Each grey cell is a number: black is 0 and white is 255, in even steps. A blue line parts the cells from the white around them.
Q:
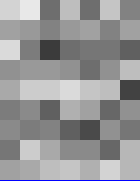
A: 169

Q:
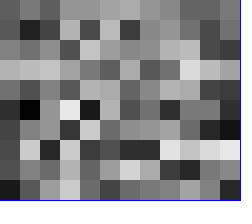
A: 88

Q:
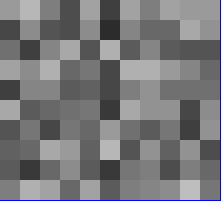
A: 176

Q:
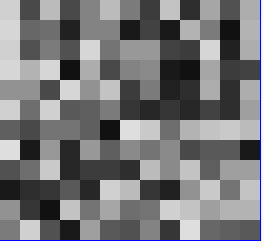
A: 208

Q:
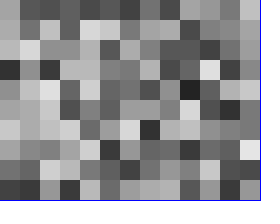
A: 58

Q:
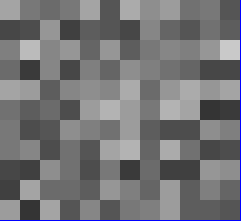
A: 52

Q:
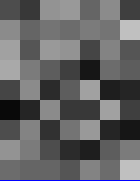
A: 101

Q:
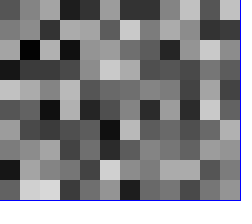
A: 208
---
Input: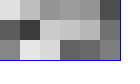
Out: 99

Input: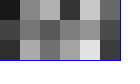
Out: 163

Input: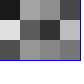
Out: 150

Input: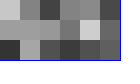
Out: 60

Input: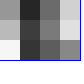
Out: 53

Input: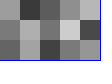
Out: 66

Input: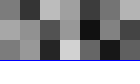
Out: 102

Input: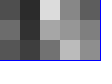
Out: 114

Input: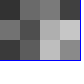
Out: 92

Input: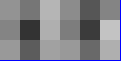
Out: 153
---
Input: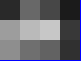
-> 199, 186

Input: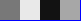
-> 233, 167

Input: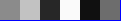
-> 250, 194

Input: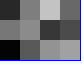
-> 195, 161

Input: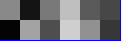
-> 207, 191

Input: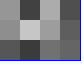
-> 198, 172

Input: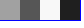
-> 248, 161
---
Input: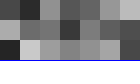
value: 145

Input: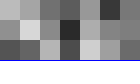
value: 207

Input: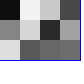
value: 88

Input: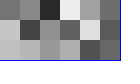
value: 175

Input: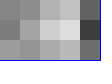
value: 171

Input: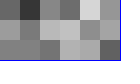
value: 178

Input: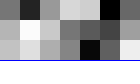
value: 8

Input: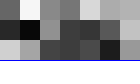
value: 74

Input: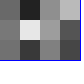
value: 57
